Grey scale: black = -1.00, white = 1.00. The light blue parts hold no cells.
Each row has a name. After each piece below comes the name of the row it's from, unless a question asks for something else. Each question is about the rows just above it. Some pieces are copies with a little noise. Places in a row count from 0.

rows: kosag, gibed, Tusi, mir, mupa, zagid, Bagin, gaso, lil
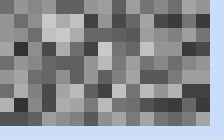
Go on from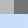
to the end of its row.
[-0.14 -0.36 -0.48 -0.54 -0.19 -0.54]
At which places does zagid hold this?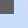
5 7
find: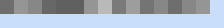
mupa
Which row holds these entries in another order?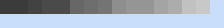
gibed
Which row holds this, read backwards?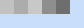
gibed
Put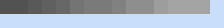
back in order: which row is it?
lil
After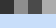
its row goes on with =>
[-0.14 -0.48  0.57 -0.09 -0.19  0.51  0.17  0.17 -0.54 -0.42]

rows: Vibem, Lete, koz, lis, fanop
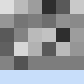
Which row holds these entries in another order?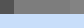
fanop
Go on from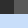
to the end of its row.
[0.58]
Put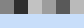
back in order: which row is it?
koz
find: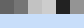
koz
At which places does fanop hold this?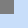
2 3 4 5

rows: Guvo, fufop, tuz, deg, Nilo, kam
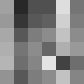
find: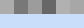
deg
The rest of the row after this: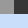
[-0.31 -0.25  0.63 -0.02]
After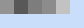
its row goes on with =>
[0.04]
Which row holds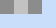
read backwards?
tuz
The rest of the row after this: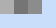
[-0.20  0.37  0.20]

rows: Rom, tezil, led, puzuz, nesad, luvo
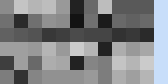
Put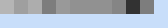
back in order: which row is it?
luvo
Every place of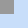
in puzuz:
2 4 9
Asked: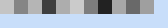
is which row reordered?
nesad

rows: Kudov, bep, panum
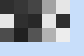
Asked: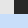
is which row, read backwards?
bep
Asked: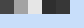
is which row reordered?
Kudov
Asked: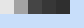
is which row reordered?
Kudov
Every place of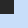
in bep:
2

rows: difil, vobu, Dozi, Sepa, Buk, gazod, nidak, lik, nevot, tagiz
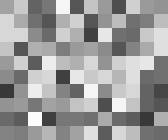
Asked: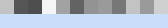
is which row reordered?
lik
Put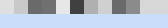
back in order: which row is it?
Dozi
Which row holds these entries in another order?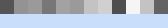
lik
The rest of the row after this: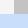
[-0.22 -0.33]

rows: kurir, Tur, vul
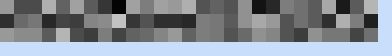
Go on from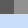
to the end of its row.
[ 0.32  0.20 -0.35 -0.12 -0.29 -0.63  0.37 -0.02 -0.75]
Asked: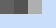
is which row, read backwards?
kurir
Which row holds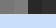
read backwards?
Tur
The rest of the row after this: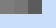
[ 0.14  0.32  0.20 -0.35 -0.12 -0.29 -0.63  0.37 -0.02 -0.75]

